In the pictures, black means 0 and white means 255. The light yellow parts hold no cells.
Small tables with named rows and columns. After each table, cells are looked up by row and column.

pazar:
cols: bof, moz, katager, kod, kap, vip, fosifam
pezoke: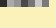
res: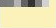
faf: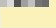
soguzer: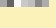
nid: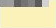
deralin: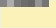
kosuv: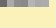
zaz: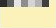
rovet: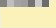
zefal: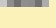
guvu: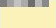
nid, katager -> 97
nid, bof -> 154
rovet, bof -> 131
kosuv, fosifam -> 172
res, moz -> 126
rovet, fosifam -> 108
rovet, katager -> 163
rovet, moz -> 190
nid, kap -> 129
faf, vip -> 116
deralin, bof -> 132
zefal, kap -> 141
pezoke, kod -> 73

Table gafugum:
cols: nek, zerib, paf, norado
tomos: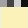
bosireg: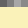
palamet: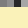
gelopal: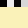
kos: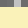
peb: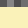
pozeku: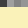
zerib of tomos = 68
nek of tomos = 162
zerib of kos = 112
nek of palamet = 125
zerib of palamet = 143
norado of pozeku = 149
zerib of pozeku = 159
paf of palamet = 40
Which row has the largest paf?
tomos

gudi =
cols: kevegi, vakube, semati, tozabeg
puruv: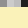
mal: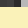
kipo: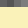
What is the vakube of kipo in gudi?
85
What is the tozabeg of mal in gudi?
184
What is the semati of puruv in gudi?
189
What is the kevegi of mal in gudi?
59
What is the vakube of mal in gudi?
63
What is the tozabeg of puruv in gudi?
31
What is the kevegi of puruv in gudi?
144
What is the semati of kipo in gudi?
109
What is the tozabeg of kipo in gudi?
125
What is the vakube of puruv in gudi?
203
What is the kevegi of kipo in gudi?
98
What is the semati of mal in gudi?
43

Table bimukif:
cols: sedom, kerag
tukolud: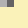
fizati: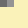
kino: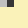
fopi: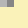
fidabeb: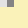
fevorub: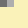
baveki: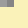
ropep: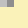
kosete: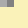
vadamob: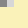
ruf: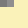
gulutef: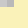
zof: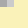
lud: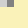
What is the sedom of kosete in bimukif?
171
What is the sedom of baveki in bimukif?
156
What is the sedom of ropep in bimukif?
192
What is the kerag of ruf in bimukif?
143
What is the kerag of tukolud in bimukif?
100
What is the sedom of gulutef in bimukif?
201
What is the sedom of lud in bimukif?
208
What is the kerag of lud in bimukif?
129
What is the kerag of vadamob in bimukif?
215
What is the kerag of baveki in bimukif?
133
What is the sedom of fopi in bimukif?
182
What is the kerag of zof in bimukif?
203
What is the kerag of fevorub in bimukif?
174
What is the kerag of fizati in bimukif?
148
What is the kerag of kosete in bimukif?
129
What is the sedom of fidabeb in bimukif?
227
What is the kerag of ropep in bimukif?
142
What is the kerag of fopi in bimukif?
134

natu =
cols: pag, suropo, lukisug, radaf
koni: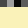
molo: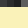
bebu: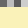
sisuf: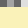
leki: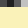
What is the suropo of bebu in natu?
189
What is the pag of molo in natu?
59
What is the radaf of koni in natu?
92
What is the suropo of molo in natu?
44
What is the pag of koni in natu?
70
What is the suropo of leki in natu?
32
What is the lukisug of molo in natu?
32
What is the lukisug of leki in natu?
92
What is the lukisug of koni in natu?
10
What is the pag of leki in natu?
74
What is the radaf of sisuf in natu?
223
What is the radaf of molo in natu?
93
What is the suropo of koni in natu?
159
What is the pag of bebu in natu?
103
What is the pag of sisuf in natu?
100
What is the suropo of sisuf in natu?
164
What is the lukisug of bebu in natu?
92
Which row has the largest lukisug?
sisuf

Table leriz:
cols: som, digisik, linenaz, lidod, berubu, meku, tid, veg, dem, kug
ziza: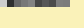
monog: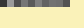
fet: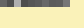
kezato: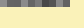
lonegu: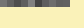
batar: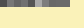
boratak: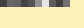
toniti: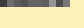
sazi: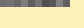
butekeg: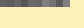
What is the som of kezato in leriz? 142
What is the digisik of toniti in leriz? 109
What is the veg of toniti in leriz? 150
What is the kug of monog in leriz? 83
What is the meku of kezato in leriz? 121
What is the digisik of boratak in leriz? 102
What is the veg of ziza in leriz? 75
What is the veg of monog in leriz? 114
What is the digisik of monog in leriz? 155
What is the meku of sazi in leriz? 115
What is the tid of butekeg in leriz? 128
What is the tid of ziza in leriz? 87
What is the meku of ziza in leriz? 70
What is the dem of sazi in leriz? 130
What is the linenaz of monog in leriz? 79
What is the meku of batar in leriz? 169
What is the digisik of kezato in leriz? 101
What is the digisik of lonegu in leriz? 97
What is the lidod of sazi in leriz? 125
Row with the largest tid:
boratak

